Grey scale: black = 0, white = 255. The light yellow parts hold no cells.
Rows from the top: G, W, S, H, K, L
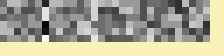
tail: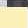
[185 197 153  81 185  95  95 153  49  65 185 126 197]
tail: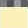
[153 185 185  95 153 185 153]
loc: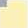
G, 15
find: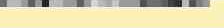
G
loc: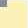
K, 19

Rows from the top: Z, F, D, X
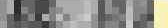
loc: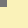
D, 16
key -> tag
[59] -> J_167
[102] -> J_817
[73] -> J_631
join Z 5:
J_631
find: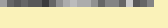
X
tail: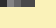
[132 145 172 172 172 188 172  88 145 132 102 188 132 132 102]
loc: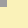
X, 0

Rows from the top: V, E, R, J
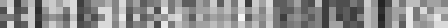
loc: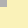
V, 15
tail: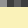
[132 189 162  36 120 162 120 230 120 162 189 230 147]
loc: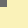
V, 12

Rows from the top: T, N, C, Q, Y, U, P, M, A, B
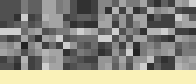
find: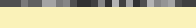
N
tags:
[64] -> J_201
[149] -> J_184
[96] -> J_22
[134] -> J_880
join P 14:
J_201
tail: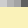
[109 206  80 134 109  49 180 180 206 164  64  64  49]
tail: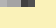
[ 96  96  80 149 164  96 149  80 164 164  49  96  64  64 206 164  96]
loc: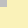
A, 21

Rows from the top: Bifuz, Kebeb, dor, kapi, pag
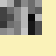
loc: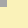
Bifuz, 1
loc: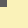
Kebeb, 5
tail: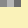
[93]

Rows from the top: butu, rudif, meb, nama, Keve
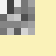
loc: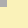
Keve, 4
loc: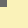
meb, 0
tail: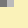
[ 92 212 174]
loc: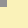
nama, 3

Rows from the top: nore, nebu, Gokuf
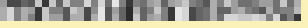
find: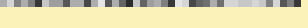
Gokuf
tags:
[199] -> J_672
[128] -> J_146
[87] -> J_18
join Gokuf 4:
J_146
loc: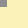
nebu, 13
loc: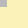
nebu, 42
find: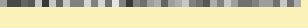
nore
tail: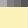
[173 112 128 128 186]

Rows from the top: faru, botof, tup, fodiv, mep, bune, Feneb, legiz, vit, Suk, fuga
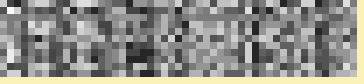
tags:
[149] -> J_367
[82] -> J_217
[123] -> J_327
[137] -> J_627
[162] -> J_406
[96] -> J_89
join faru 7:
J_367
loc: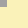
legiz, 44
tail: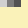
[123 178 178  82  82 123  96 193 178  96 123 123  96 137  38  82  69  82
 149 178 137 137 123 123 178 178 149 193 149 178  82 208  38 123 178 178
  96  96 137 149 193  69  96 178 137 208 137]
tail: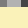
[ 69  38  69  96  96 137  38 149 178 137 123 208 149  96  96  82 222  38
  96  38 137 208 123 193  69 137  96  96 149 178 123 178]
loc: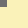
mep, 20
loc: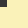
fuga, 46

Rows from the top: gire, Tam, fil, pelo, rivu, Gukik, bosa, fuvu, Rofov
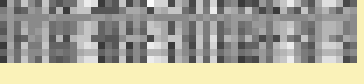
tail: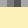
[223 223 197  72  99]
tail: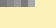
[181 197 153 123 111 153 181 181 168 123 138]
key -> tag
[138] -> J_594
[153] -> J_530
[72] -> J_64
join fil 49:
J_530

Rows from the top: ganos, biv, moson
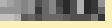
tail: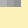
[133 147  80 104 133  66  41  80 177  41  54 147]
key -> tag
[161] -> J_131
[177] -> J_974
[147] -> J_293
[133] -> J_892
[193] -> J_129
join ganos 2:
J_293
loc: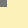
moson, 13
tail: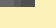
[ 80 119  54]
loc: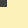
ganos, 8
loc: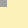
ganos, 1

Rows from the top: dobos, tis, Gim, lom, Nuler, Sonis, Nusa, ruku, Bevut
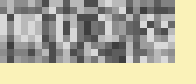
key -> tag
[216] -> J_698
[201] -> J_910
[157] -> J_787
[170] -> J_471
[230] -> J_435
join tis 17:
J_698
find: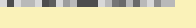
Gim
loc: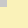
Sonis, 15
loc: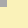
Nusa, 8

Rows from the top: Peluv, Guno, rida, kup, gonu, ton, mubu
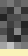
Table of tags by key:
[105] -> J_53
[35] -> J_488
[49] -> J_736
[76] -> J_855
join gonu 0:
J_855
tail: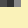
[49]

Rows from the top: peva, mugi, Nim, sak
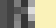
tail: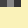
[97]
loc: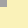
peva, 4
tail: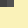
[ 97 219]

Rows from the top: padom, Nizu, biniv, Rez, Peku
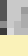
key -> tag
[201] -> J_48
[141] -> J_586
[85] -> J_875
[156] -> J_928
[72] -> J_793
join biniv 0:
J_875
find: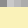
Rez
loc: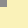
Rez, 0
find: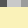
Nizu
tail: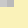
[172]
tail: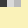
[186]
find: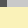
padom

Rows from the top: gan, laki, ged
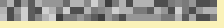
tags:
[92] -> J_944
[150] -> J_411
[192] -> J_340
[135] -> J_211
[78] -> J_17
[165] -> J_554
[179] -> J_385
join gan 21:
J_385
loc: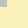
ged, 0
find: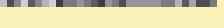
ged
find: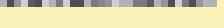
laki
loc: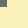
gan, 9
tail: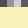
[ 78 207 179 122 207  78  78 179 122 135 150 207 179 179 122 122  92 179
 150  78 207 122  78 150 179 179]
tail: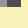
[92]

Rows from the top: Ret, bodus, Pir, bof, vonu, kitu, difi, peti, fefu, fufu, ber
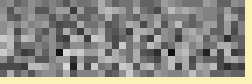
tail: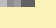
[114  98  98]
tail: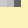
[ 74  98 114 188  98  60 188 142 130  60 142 156 172  98 142 114  46  98
  98]
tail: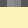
[156 172 142 156  98  98 156  74 130]
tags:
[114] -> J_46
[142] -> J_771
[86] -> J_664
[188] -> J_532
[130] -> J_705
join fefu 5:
J_664

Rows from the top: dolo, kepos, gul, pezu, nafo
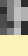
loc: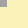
pezu, 2
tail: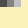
[177]
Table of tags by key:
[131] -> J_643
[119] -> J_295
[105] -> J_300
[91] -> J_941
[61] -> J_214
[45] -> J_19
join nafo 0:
J_941
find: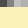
gul
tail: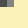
[192 177]

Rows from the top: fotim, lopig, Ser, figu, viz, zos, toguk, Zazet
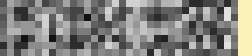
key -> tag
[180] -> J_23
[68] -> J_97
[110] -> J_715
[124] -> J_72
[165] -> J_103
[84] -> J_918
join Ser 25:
J_715
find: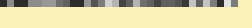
toguk
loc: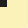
zos, 23
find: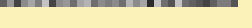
Zazet
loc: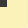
toguk, 26

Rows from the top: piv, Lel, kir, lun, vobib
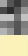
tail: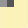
[137]
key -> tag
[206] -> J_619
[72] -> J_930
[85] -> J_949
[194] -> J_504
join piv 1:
J_949
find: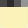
Lel
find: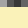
piv

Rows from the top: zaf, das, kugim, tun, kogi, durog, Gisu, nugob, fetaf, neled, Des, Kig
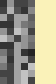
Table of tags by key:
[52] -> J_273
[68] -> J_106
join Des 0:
J_106
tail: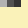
[135]
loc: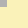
das, 1
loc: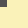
das, 2

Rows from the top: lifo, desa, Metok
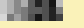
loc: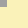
Metok, 2
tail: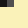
[34 65]

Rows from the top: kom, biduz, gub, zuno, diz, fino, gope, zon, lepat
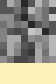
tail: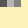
[182]
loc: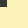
zon, 4
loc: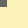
gope, 0
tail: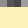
[130 182]
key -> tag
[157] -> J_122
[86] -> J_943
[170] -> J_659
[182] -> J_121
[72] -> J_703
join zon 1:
J_659
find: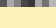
zon
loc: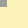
gope, 5

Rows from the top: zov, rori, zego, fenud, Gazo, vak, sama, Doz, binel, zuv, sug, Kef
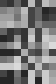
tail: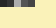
[159  68]
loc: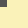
Doz, 4

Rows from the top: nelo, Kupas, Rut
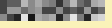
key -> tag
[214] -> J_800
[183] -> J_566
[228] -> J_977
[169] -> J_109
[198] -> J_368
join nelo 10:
J_566
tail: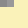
[ 68  68 138  68  94  68 153  68 108]
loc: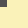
nelo, 12
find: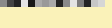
Rut
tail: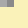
[124  52 124 183 108  81 169 183]

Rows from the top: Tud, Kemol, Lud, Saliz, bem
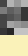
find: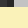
bem
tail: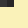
[195 195]
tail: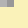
[179]
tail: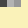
[179]
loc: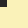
bem, 1
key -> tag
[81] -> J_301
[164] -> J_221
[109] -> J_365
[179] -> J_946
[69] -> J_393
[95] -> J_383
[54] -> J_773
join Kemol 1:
J_383

